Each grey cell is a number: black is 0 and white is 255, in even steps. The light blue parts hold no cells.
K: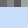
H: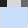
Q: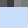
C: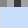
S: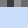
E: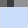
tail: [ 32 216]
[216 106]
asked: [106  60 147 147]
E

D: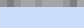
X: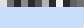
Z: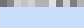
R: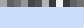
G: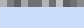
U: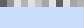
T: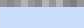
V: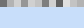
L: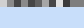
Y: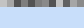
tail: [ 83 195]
[ 97 166 138]
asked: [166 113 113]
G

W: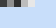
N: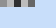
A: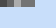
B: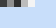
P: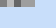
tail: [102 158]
[158]
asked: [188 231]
W
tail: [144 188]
[ 48 188 102]
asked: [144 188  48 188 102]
N
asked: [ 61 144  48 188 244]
B

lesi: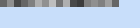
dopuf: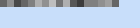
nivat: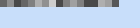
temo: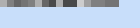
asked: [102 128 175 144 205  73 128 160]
nivat
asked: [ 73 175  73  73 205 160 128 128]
temo
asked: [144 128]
lesi
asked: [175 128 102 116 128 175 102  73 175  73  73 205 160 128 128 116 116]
temo
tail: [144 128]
[160 102]
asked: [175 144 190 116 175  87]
dopuf

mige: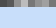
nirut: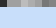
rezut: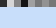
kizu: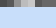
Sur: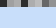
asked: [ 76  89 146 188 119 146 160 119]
mige
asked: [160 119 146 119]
rezut
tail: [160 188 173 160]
[119 132]
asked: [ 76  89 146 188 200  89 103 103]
kizu

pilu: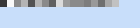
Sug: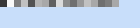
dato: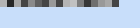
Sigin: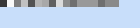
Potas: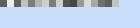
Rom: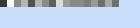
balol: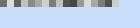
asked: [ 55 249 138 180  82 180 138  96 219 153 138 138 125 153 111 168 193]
pilu
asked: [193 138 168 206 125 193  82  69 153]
balol
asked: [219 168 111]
Potas
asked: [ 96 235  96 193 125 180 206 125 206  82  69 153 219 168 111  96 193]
Potas

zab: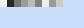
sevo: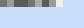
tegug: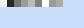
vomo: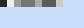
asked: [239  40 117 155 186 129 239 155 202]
zab
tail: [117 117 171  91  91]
[202]
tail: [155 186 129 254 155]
[171]
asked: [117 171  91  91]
vomo
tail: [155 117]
[117 171  91  91 202]

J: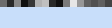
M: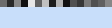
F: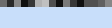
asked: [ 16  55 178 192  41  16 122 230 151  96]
J
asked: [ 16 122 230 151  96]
J
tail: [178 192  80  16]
[122  55  16  80  80  96 135]
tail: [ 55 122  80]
[ 96 135]
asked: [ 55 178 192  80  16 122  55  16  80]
F
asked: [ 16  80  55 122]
M
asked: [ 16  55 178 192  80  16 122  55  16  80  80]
F

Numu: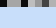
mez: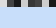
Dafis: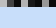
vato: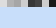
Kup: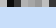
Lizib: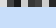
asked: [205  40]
Lizib
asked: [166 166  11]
Numu
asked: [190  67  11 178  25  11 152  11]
Dafis
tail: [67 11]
[178  25  11 152  11]
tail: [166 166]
[ 11 190 152  67 178]
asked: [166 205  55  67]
vato

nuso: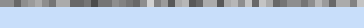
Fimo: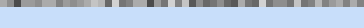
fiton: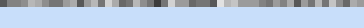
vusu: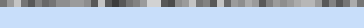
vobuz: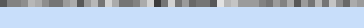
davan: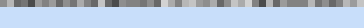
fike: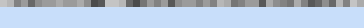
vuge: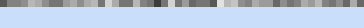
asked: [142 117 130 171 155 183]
vuge
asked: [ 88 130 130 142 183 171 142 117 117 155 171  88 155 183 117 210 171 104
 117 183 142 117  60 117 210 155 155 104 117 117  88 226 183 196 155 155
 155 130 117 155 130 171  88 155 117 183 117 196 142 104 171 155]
fiton
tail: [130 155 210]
[210  88  75 142 155 196 117 130  88 196 104 155 142 171 155  88 130 155
 142 155 171 183 183 155  88 130  88 117 171 117]
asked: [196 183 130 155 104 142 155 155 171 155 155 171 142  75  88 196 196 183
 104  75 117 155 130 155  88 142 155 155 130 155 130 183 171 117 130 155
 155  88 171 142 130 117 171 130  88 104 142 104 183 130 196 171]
fike
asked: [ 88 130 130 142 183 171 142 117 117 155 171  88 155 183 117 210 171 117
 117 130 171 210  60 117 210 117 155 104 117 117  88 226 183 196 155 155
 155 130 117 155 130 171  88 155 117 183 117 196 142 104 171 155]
vobuz

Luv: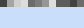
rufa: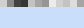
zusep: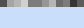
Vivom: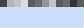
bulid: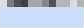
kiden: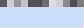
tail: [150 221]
[ 92  92  66 108]
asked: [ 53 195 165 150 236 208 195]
rufa
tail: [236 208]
[195 221 165]
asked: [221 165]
rufa

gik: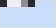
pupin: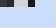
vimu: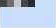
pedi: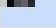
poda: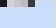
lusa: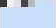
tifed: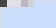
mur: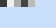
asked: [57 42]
pupin
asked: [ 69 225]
tifed

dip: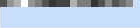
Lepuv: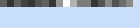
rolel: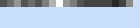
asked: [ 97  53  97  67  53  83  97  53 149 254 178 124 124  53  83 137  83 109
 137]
Lepuv
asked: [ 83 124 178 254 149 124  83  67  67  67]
rolel
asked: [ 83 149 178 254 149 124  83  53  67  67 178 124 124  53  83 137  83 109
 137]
dip
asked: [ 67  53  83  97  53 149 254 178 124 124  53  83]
Lepuv
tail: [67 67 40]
[ 67 137]

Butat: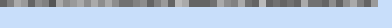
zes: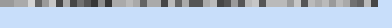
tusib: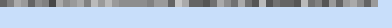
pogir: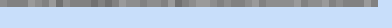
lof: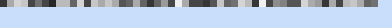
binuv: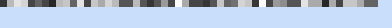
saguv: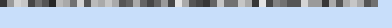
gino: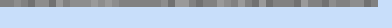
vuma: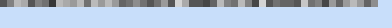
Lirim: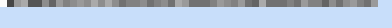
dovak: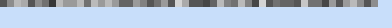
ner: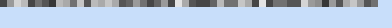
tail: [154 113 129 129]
[129 113 154 129 129 113 141 129 129 141 141 113 129]
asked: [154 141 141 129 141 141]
pogir
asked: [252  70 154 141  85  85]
binuv

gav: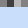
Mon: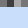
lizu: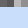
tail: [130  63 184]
[130]
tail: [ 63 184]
[130]
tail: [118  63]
[169 118]
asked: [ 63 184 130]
gav
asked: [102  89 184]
lizu

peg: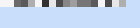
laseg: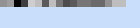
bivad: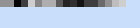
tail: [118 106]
[106 146 190 190]
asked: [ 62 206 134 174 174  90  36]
bivad
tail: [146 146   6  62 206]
[134 174 174  90  36  49  20  62  62 106 146 190 206]
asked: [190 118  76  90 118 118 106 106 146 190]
laseg
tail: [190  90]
[190 118  76  90 118 118 106 106 146 190 190]

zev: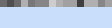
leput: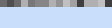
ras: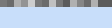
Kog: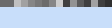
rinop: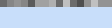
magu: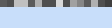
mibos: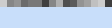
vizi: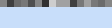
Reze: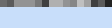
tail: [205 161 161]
[ 63 120 161 120 107 134]
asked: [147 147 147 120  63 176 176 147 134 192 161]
Reze
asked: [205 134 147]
mibos

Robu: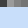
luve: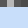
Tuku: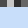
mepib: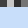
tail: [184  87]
[75]
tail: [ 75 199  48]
[102]
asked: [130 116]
Robu

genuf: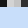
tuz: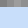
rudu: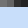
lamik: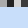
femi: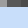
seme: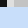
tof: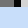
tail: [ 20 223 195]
[195]
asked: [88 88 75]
femi
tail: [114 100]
[48 35]

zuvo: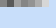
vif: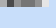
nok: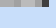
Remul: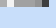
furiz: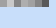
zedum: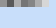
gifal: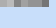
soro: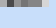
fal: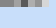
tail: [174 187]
[133 161 147 147 117]
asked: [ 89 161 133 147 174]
zuvo

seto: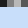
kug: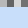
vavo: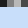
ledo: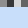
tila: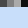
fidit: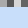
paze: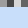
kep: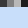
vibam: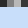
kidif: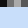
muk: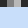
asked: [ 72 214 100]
paze
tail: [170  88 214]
[100]
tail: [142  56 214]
[100]

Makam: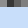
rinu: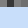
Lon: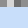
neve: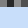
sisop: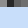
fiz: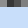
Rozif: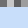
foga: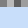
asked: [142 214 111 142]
Lon
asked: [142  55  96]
Makam
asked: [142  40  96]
sisop
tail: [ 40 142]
[80]

